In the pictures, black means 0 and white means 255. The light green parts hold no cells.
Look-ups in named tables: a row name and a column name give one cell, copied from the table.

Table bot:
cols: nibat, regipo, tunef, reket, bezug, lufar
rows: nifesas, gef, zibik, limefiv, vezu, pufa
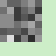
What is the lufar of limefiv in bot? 99
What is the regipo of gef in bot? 166
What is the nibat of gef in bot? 112
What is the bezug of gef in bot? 126
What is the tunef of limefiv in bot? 112
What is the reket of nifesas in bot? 126
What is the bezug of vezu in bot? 139

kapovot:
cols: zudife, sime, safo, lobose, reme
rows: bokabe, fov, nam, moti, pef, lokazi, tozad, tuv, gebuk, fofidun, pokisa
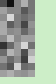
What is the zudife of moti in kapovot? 168
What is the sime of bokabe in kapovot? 17
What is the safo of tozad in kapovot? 155
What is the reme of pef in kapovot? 135
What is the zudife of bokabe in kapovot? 81
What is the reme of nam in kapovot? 126
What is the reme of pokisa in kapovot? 161
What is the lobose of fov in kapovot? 88
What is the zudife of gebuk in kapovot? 149
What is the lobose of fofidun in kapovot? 107
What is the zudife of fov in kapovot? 160
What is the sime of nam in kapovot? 215
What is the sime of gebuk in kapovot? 107
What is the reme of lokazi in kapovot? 159
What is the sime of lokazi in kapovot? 189
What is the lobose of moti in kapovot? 70
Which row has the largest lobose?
tozad

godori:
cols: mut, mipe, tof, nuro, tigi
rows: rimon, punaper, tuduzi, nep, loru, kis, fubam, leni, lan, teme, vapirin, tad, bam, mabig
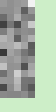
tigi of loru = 138
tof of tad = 185
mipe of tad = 149
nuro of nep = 145
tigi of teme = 163
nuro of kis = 148
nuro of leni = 119
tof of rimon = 151
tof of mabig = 134
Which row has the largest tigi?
rimon

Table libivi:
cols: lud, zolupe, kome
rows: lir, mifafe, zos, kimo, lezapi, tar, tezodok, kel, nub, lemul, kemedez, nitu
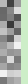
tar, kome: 211
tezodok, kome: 241
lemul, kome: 142
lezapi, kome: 100
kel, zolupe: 149
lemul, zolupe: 134
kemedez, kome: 213
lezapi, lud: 194
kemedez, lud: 241
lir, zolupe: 65
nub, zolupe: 218
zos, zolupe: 127
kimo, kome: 161

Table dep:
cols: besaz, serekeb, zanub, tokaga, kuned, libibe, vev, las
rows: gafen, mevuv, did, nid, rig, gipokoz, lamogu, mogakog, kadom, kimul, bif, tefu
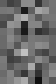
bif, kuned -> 114
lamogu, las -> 102
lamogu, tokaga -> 136
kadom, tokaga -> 94
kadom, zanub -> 72
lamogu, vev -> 134
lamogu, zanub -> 87
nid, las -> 112
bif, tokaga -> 56
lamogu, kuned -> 122
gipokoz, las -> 103
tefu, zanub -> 150
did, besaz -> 90
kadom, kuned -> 104
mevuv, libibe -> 165

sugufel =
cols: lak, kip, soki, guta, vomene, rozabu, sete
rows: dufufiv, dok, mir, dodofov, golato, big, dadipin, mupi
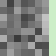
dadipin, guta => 119
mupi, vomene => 101
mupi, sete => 90
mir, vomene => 87
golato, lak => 104
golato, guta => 146
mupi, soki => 123
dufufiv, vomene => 96
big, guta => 105
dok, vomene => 133
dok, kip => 92
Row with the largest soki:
dok

